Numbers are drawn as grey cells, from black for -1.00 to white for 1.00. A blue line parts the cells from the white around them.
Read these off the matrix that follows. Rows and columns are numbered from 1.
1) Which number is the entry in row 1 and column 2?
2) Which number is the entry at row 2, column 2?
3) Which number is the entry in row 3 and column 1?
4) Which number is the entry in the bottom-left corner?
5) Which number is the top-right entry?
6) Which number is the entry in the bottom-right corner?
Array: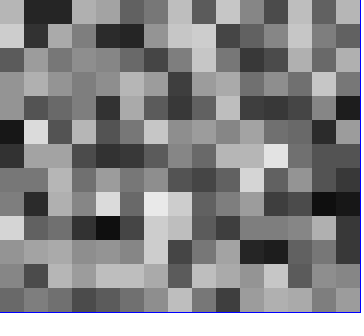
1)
-0.71
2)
-0.61
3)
-0.29
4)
-0.18
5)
0.43
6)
0.22

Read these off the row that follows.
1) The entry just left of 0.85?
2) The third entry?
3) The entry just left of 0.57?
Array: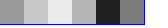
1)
0.57
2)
0.85
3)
0.20

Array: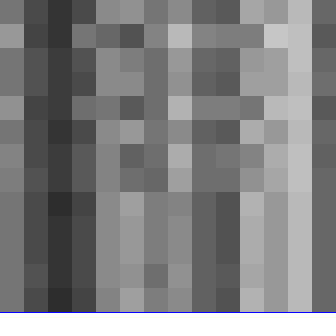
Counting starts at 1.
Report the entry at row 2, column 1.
0.19
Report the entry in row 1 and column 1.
-0.08
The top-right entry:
-0.19
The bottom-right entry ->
-0.19
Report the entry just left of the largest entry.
-0.02
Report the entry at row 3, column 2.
-0.36
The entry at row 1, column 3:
-0.59
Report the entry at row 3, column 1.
-0.08
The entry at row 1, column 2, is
-0.42
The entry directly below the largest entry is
0.25
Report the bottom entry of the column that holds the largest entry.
0.19
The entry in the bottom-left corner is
-0.08

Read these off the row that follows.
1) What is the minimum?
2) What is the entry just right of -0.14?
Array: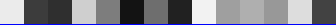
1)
-0.85
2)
-0.74

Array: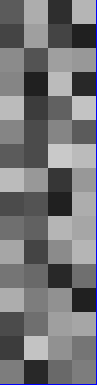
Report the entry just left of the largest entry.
-0.41
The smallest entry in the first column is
-0.53
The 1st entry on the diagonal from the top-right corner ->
0.42
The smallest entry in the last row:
-0.69
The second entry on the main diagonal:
0.25
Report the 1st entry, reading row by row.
-0.29
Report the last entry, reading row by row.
-0.02
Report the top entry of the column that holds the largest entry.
-0.64
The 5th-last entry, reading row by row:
-0.08
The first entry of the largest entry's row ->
-0.29
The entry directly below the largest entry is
-0.58
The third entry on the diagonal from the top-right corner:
-0.35
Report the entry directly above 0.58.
0.04
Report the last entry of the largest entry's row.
0.47
